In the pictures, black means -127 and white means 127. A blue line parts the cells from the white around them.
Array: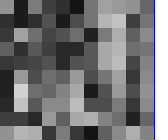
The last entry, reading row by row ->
3
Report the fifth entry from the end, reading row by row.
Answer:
-107
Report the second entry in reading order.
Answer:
-100
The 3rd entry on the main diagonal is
-17
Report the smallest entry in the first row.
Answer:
-107
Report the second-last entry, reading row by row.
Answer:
46
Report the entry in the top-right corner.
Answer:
-25
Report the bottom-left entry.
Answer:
18
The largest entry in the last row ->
53
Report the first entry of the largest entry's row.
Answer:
-94
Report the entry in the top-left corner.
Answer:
18
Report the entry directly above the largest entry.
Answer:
25
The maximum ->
81
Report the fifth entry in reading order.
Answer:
-80
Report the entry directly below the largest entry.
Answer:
66

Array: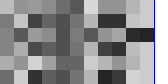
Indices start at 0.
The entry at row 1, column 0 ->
-4
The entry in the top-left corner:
60
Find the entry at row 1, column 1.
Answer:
68
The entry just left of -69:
-91
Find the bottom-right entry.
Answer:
76
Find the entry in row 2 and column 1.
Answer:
-39
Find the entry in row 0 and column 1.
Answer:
20
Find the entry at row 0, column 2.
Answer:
26
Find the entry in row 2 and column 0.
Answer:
4
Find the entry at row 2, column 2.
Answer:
26
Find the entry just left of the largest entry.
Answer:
-39
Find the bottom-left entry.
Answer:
-18
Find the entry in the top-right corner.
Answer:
76
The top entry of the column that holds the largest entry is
88

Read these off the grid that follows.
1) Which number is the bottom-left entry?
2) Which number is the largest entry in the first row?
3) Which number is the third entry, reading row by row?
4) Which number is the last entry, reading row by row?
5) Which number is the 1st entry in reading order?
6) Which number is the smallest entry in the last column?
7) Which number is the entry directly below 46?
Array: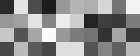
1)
-57
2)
114
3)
-51
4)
58
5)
-85
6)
-70
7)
-91

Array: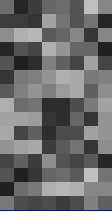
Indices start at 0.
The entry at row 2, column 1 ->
47
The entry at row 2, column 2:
55
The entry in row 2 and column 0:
14
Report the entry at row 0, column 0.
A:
-19
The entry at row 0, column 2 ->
-66
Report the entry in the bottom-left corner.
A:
-6
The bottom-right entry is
-31
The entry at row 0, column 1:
-89
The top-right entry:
6
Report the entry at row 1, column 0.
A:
-66
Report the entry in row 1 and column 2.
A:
-74

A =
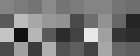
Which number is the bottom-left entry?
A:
-53
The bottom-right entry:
-32
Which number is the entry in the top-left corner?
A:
4
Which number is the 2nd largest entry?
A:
68
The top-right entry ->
-17
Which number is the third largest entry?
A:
60
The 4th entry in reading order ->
10
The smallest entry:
-111
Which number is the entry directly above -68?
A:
54
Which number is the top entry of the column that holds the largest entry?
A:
4
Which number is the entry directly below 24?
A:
-38
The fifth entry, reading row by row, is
-11
